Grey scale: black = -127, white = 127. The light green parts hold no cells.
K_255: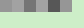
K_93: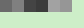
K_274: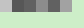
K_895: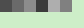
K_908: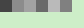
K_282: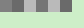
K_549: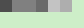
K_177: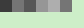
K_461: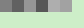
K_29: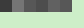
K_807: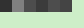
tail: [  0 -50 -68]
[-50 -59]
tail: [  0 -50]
[-68 -50 -59]
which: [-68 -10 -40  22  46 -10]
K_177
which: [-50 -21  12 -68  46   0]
K_895

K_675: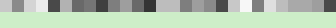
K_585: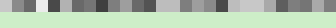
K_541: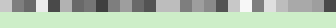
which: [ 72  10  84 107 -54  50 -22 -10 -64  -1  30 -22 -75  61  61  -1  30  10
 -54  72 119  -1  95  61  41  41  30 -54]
K_675
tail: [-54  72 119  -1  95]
[ 61  41  41  30 -54]
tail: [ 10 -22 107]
[-54  50 -22 -10 -64  -1  30 -22 -44  61  61  -1  30  10 -54  61  72  72
  41 -33  -1 -10  41  -1]
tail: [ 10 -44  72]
[119  -1  95  61  41  41  30 -54]

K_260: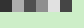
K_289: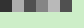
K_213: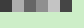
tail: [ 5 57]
[-47]
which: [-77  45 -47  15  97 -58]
K_260
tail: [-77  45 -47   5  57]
[-47]
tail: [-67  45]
[-25  15  68 -58]
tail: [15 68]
[-58]
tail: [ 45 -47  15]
[ 97 -58]

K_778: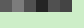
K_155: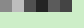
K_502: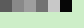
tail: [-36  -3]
[-47 -91 -47 -59]
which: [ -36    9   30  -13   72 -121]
K_502
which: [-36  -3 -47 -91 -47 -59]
K_778
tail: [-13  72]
[-121]

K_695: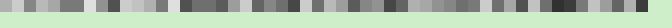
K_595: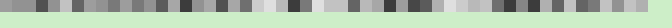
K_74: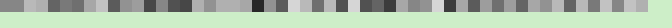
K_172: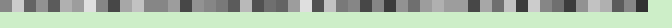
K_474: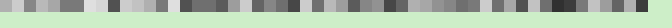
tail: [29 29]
[-56  39 -16  66 -67  76   6 -16 -67  18  66  48 -36   6 -78]
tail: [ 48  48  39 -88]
[ 18 -36  86  57 -16  57 -46  86 -46 -27 -67  39   6  18  86 -67  39 -36
  29 -16  29 -27  39  18  57 -27  57  -6  66   6  66  48]
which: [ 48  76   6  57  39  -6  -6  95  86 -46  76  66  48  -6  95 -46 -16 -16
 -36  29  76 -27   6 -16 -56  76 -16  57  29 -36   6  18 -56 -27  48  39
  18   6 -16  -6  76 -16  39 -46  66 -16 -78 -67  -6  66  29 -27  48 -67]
K_474
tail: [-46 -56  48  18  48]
[ 48  39 -88  18 -36  86  57 -16  57 -46  86 -46 -27 -67  39   6  18  86
 -67  39 -36  29 -16  29 -27  39  18  57 -27  57  -6  66   6  66  48]
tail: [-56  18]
[  6  -6 -36  57 -46 -16 -27  29  95 -46  66  -6   6 -56   6 -67  18 -16
  29  48  29  29 -56  39 -16  66 -67  76   6 -16 -67  18  66  48 -36   6
 -78]
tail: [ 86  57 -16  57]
[-46  86 -46 -27 -67  39   6  18  86 -67  39 -36  29 -16  29 -27  39  18
  57 -27  57  -6  66   6  66  48]

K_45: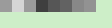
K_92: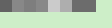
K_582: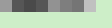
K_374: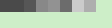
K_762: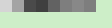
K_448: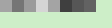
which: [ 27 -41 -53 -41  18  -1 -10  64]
K_582
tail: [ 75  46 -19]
[-19]
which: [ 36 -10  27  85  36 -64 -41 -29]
K_448

